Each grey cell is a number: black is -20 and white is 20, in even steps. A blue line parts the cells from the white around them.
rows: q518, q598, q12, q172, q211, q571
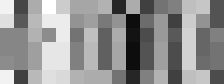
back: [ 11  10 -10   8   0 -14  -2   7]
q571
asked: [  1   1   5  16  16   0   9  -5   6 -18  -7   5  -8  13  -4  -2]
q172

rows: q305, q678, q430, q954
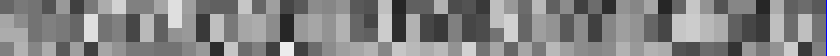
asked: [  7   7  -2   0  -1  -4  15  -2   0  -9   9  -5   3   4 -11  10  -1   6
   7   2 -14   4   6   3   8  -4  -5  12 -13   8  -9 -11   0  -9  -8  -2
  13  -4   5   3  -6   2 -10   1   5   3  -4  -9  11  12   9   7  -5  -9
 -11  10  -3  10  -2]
q430
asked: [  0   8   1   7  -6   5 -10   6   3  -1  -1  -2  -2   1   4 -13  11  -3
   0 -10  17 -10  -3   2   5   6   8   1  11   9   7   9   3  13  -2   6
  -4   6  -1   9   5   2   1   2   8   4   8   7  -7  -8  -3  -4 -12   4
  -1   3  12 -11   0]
q954

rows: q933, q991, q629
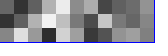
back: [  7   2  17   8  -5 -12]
q933
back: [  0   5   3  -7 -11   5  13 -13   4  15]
q629
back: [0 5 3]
q629
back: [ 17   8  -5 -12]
q933

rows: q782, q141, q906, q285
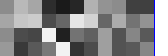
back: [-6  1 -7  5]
q906
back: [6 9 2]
q782
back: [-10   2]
q782
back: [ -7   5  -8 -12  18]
q285
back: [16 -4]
q141
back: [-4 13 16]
q141

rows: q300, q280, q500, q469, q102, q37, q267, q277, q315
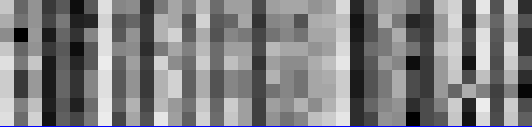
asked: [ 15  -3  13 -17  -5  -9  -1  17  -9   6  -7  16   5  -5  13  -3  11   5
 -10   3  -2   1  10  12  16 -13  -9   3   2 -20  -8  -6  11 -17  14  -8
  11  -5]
q315
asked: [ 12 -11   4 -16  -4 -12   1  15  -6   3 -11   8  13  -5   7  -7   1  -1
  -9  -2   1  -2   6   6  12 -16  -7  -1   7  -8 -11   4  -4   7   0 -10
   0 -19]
q267
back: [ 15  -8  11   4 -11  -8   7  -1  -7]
q500
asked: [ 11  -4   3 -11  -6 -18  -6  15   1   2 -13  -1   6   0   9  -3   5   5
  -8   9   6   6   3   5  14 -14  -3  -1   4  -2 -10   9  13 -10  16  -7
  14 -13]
q469

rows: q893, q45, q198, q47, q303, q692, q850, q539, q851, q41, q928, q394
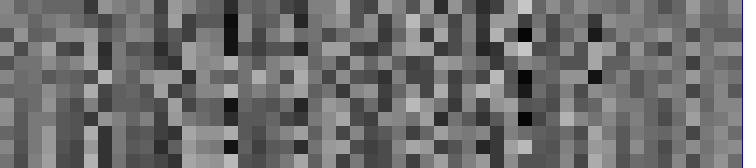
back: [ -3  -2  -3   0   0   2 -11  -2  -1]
q45
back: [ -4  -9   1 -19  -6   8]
q198
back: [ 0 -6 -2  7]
q303

